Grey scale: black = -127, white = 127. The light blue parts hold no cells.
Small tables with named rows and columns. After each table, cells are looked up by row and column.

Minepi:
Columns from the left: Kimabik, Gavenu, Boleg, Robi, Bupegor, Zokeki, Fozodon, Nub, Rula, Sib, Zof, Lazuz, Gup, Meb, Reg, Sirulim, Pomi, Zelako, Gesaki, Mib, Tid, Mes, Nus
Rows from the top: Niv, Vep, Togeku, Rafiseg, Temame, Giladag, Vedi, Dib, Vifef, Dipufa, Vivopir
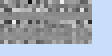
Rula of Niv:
48
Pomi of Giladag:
43
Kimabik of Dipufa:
12
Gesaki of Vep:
7
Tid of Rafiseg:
15
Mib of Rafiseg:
12
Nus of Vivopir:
43
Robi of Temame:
11
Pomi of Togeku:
-25
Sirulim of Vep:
-13
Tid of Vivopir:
30
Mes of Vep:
3
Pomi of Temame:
14
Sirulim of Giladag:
52

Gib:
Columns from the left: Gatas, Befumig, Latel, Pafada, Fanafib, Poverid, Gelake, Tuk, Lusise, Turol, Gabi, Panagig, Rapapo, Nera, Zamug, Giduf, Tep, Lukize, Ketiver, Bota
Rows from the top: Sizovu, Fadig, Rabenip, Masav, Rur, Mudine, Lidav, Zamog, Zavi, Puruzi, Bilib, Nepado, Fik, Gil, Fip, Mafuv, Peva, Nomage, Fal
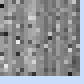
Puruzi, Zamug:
41
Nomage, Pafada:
0
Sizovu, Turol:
13
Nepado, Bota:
54
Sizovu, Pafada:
-27
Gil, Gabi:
7
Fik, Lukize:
82
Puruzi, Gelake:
20
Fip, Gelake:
60
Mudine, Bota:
-11
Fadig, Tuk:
37
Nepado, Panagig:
65
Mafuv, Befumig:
9

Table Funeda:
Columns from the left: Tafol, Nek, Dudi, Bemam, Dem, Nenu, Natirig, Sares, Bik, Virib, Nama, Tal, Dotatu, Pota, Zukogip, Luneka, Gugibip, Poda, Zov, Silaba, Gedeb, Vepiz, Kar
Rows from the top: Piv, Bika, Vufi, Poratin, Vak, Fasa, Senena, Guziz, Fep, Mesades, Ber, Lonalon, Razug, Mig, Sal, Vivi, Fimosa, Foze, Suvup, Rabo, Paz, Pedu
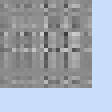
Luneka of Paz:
25
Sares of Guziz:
17
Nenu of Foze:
7
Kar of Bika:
12
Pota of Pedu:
21
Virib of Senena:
21
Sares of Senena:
21
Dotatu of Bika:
29
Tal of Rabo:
-33
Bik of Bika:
26
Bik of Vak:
16
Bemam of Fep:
19
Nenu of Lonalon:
26
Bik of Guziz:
11
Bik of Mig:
19
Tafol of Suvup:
11
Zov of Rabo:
40
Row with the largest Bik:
Razug

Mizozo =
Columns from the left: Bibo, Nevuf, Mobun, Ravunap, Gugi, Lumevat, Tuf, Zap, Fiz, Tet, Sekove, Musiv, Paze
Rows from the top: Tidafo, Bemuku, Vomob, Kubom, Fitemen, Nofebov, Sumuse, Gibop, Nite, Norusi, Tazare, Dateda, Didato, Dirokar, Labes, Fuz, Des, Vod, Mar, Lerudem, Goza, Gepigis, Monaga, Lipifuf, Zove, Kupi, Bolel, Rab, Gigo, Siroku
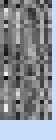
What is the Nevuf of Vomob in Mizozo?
100
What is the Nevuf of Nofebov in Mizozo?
-83
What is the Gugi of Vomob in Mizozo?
18
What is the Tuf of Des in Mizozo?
-27
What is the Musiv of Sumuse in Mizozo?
-25
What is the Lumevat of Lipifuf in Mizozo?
-10
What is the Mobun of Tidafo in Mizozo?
-15
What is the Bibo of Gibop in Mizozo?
3
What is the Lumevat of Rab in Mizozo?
23
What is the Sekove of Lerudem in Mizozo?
-50
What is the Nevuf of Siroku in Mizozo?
-20
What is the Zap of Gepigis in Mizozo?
-19
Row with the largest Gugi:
Lipifuf

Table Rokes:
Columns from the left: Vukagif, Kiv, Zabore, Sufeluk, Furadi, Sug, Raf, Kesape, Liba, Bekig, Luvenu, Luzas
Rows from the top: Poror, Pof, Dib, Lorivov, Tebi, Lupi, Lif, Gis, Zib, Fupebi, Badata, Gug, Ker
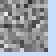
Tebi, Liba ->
69
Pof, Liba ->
35
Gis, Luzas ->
0
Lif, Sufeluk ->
7
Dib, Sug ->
16
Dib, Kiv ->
-7
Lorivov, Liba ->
-27
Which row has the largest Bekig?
Lif

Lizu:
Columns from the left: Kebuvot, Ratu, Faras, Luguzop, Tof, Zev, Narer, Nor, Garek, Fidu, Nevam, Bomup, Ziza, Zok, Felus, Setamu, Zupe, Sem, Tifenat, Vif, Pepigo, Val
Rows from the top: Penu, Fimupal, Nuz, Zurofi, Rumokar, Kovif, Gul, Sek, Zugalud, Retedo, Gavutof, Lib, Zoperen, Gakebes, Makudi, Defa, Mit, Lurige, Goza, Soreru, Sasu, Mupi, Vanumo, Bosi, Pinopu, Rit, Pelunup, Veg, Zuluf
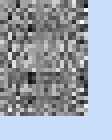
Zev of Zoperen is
-13
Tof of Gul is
-66
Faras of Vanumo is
28
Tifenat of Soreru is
65
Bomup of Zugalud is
15
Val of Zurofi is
-63
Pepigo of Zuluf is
-57
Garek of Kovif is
-5
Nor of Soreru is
-92
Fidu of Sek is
2
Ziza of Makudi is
45
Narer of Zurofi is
50
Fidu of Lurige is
15
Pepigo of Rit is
-88

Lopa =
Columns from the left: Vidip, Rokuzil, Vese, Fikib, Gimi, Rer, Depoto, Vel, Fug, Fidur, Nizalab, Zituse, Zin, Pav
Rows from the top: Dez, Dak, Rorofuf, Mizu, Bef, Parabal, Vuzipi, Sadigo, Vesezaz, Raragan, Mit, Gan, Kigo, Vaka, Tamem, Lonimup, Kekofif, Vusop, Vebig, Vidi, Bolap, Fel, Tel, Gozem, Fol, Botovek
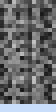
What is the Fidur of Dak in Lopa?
-28
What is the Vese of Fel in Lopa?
-88
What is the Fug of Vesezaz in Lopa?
17
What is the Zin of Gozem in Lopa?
-67
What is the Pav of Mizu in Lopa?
-13
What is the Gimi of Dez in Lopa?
0
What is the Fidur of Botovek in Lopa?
-25
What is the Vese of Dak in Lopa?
20
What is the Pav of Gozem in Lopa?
21
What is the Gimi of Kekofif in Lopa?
-10
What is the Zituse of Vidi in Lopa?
-41
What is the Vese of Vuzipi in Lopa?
-62
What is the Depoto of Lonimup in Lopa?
-15
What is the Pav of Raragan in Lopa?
-9
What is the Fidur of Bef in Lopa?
-9
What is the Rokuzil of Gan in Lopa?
-49

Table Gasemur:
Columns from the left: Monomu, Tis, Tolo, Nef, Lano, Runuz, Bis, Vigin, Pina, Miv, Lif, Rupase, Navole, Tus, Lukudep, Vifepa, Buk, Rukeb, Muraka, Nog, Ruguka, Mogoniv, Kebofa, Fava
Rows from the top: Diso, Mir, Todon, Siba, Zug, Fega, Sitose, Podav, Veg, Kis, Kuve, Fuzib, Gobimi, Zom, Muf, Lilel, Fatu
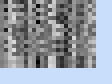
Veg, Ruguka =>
7
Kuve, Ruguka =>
4
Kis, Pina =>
14
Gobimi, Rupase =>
16
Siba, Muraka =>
27
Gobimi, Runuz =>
-28
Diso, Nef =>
-25
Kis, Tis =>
22
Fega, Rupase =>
-32
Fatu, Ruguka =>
-60
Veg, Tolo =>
28

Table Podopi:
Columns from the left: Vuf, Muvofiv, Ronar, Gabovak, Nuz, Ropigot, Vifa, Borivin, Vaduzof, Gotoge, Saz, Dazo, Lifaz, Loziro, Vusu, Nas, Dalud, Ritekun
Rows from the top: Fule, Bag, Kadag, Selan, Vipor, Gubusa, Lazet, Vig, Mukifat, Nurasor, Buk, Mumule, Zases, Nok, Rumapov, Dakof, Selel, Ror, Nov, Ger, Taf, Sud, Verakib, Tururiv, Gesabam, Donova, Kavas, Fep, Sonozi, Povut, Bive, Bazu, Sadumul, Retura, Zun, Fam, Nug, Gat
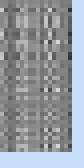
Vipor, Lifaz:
-29
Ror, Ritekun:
-36
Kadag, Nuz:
-37
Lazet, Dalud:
4
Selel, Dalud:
-3
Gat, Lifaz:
-9
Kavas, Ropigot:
13
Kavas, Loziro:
-10
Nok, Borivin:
-17
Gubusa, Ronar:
-24
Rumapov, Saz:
-24
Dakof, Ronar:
-15
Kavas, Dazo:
-1
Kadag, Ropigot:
45
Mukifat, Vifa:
25
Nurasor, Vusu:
5

